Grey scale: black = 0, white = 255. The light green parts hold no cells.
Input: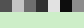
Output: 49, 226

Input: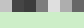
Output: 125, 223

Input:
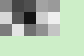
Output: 20, 239

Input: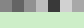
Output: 189, 209

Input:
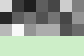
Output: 82, 248

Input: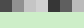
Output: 209, 209

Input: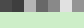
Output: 104, 225

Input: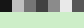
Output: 65, 233

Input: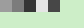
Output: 53, 229
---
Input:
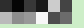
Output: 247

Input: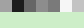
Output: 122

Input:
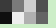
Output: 238

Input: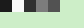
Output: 48

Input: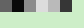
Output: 220

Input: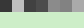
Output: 139

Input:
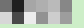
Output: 146

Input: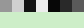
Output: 7
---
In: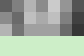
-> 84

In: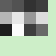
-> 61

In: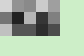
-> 159

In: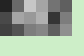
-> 95

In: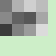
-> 188

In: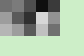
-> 58
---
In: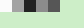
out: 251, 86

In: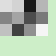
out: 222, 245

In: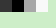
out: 53, 249

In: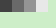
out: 65, 232

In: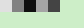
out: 224, 68

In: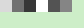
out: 218, 133

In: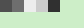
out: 79, 48
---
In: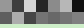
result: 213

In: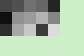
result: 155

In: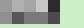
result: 165

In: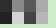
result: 88

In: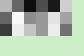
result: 141

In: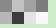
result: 161

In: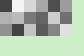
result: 121

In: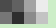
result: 163

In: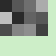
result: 99
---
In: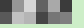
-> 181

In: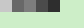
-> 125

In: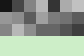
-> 141

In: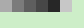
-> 94

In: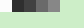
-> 65

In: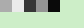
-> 54

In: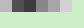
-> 59
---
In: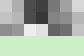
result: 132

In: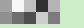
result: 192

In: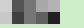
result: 118

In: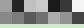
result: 26

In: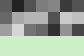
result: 82

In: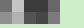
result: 59

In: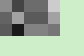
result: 90

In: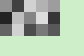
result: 133

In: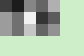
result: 241
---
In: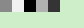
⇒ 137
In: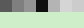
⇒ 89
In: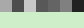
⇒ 169
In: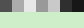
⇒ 80
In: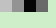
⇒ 193
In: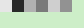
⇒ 230
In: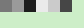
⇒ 120
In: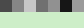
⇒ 74
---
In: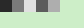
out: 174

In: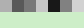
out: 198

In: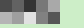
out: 181

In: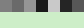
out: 149

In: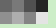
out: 174

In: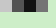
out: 116
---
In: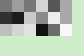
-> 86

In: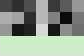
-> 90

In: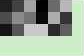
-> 106

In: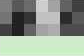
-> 98

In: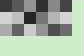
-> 136

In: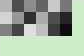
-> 201

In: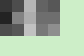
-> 99

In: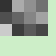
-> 144
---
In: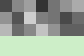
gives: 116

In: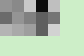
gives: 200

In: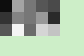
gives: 119

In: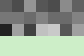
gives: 76

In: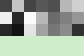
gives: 79

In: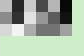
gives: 73

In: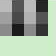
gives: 84

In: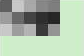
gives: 168
